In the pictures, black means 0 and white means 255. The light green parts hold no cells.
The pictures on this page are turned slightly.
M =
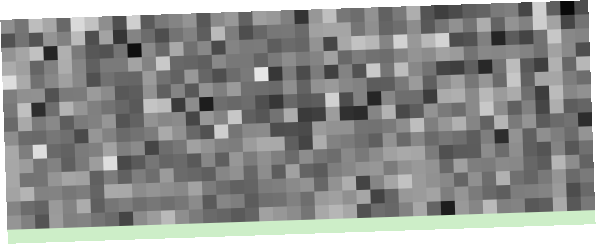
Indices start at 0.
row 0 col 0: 143
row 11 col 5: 161
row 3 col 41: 78
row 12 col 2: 130
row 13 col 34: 105
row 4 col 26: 201
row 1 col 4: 129
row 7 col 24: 48
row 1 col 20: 120
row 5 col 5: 123
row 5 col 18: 110
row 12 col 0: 163
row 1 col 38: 206
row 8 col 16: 117
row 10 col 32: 91
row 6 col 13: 141
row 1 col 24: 165
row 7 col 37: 129
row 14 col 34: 186
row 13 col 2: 99
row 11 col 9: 126
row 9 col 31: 119
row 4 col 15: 79
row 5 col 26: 92
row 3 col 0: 171
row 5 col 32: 160
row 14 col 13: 123
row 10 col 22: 117
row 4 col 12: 98
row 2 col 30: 184
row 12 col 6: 100
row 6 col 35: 155
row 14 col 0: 149
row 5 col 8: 88
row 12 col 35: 177
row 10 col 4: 95
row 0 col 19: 152
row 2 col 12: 169

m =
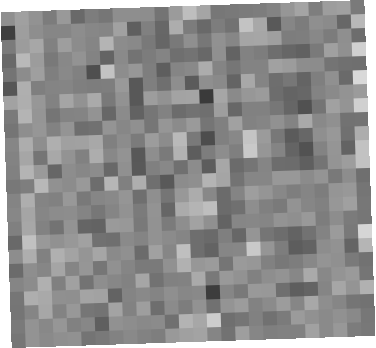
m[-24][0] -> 143
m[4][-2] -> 112
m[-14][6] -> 173
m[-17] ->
[122, 180, 149, 117, 131, 132, 147, 103, 139, 98, 118, 130, 108, 114, 111, 158, 103, 129, 129, 119, 102, 81, 116, 161, 148, 208]
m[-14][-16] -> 142
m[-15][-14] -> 185
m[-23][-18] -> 161
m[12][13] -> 143
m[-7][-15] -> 134
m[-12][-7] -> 152
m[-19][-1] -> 217
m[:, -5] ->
[164, 124, 126, 97, 141, 100, 103, 81, 169, 103, 82, 95, 139, 133, 134, 153, 114, 99, 136, 170, 100, 168, 145, 161]
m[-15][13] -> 121
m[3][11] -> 132
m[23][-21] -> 116
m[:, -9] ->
[123, 195, 165, 130, 131, 168, 151, 129, 130, 196, 201, 117, 134, 158, 142, 135, 149, 201, 151, 129, 153, 130, 129, 134]
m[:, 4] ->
[153, 134, 158, 136, 137, 133, 165, 131, 148, 160, 147, 141, 140, 152, 141, 147, 152, 163, 133, 161, 143, 152, 129, 145]
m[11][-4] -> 116
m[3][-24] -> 156
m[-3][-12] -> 113
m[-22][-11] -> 145
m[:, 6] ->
[125, 135, 133, 131, 79, 125, 170, 147, 113, 168, 173, 140, 109, 134, 119, 99, 113, 166, 118, 142, 162, 115, 95, 121]
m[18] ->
[107, 142, 134, 165, 133, 150, 118, 145, 133, 122, 122, 145, 177, 151, 155, 117, 154, 151, 129, 120, 125, 136, 148, 144, 122, 114]
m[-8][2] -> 153
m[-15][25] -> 173
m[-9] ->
[128, 167, 130, 115, 147, 101, 99, 154, 152, 121, 146, 123, 142, 162, 144, 99, 134, 135, 133, 147, 143, 153, 125, 141, 123, 118]
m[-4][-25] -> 174
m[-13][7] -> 104
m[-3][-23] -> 131
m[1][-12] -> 105
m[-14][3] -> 168

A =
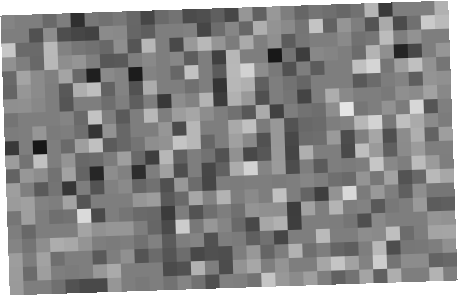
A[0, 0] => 132
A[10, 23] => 126
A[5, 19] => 126
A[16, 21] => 126
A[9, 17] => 137
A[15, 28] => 126
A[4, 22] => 92
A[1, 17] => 103
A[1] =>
[126, 126, 81, 141, 78, 70, 66, 139, 137, 102, 94, 126, 126, 129, 70, 109, 134, 103, 175, 147, 138, 117, 196, 98, 149, 126, 84, 170, 75, 112, 202, 186]
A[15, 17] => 72
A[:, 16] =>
[71, 134, 124, 183, 184, 183, 177, 113, 169, 160, 145, 172, 124, 126, 112, 105, 123, 126, 147, 126]
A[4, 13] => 194
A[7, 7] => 126
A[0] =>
[132, 126, 126, 105, 126, 47, 119, 113, 120, 103, 70, 106, 115, 75, 79, 95, 71, 150, 97, 152, 126, 102, 116, 111, 103, 113, 181, 58, 126, 126, 126, 177]
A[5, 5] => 174
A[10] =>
[156, 115, 193, 126, 148, 104, 108, 124, 159, 105, 63, 183, 97, 126, 114, 82, 145, 72, 87, 153, 69, 175, 126, 126, 74, 190, 154, 95, 139, 156, 126, 127]
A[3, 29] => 71
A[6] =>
[143, 144, 136, 126, 85, 126, 126, 110, 127, 94, 126, 56, 141, 130, 180, 60, 177, 153, 80, 126, 117, 68, 126, 173, 137, 126, 126, 121, 143, 139, 162, 136]
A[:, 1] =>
[126, 126, 106, 126, 164, 150, 144, 126, 126, 126, 115, 151, 127, 160, 159, 104, 116, 125, 107, 126]
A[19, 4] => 82
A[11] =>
[99, 151, 141, 114, 162, 100, 38, 141, 129, 45, 126, 160, 78, 126, 71, 97, 172, 210, 132, 155, 77, 126, 91, 126, 123, 126, 198, 136, 126, 188, 155, 126]
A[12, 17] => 126
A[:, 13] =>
[75, 129, 153, 93, 194, 112, 130, 166, 183, 183, 126, 126, 108, 167, 83, 120, 132, 72, 178, 113]
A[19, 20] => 139
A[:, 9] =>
[103, 102, 85, 126, 28, 82, 94, 126, 126, 116, 105, 45, 102, 150, 106, 126, 113, 84, 126, 121]
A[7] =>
[116, 126, 126, 126, 132, 106, 195, 126, 90, 126, 184, 126, 157, 166, 141, 126, 113, 88, 171, 65, 126, 114, 110, 142, 229, 118, 126, 146, 124, 215, 85, 127]
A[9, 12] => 196
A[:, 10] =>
[70, 94, 183, 137, 131, 172, 126, 184, 126, 142, 63, 126, 113, 157, 104, 102, 129, 107, 126, 126]
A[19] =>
[154, 126, 126, 112, 82, 73, 73, 150, 126, 121, 126, 114, 132, 113, 79, 128, 126, 114, 197, 152, 139, 158, 126, 97, 115, 164, 96, 174, 126, 126, 179, 126]
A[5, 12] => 126
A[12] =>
[158, 127, 90, 116, 54, 126, 83, 129, 138, 102, 113, 80, 152, 108, 70, 126, 124, 126, 126, 123, 126, 134, 126, 111, 106, 148, 119, 162, 83, 104, 185, 167]
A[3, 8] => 89
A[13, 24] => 217

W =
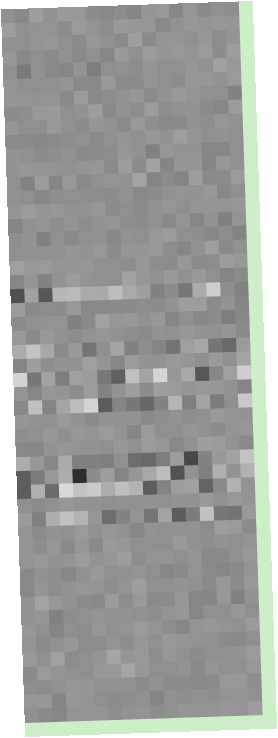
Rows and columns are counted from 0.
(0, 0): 144
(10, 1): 145
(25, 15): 144
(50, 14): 151
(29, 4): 147
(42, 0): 146
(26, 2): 162
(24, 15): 105
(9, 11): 147
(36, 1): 128
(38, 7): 151
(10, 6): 140
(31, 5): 146
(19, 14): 143
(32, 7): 143
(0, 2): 158
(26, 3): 125
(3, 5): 137
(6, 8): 146
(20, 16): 130
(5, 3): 145
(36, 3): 193
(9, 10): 150
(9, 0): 139
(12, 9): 163
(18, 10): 141
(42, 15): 130
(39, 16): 152
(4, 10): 149
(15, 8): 142
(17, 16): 146
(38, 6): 153
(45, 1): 139
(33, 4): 45
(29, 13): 144
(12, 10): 132
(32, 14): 153
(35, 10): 145

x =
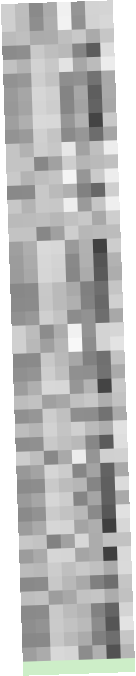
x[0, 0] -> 207
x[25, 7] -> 194
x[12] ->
[201, 179, 190, 196, 244, 150, 202, 237]
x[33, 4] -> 134
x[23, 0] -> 207
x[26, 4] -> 144
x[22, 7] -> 168
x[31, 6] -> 91
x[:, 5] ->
[149, 145, 200, 133, 167, 145, 167, 163, 178, 151, 162, 181, 150, 129, 154, 200, 183, 177, 176, 171, 128, 130, 146, 147, 141, 129, 143, 179, 199, 141, 186, 135, 149, 163, 133, 165, 138, 174, 172, 172, 192, 128, 197, 130, 140, 128, 176]
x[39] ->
[156, 170, 214, 213, 165, 172, 63, 217]
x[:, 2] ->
[138, 142, 171, 201, 210, 206, 214, 212, 217, 208, 206, 135, 190, 200, 200, 190, 135, 217, 215, 214, 200, 199, 207, 140, 159, 200, 206, 216, 160, 205, 210, 201, 136, 213, 201, 214, 203, 214, 130, 214, 204, 200, 157, 201, 202, 199, 216]
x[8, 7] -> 200
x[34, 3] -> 188
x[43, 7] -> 212
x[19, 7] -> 173
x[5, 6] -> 114
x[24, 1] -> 184
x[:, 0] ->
[207, 207, 187, 139, 193, 146, 154, 152, 159, 147, 196, 196, 201, 137, 199, 186, 195, 159, 156, 155, 136, 138, 145, 207, 208, 137, 144, 157, 189, 144, 189, 141, 205, 152, 139, 154, 138, 156, 199, 156, 187, 137, 190, 138, 142, 136, 158]
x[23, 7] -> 214
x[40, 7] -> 218
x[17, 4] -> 154
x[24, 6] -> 211
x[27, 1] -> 175
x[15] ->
[186, 187, 190, 183, 193, 200, 168, 206]
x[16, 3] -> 160
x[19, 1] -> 168
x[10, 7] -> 237
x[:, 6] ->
[211, 210, 170, 92, 187, 114, 94, 99, 68, 109, 191, 186, 202, 103, 197, 168, 186, 65, 84, 89, 110, 104, 110, 211, 211, 112, 114, 68, 174, 114, 173, 91, 208, 99, 95, 96, 87, 63, 193, 63, 170, 110, 172, 100, 85, 110, 82]
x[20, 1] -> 138
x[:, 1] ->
[189, 188, 191, 142, 179, 151, 166, 164, 175, 154, 178, 196, 179, 138, 179, 187, 195, 174, 171, 168, 138, 139, 152, 188, 184, 138, 148, 175, 194, 150, 181, 144, 190, 163, 141, 166, 146, 170, 195, 170, 184, 139, 193, 139, 147, 137, 171]
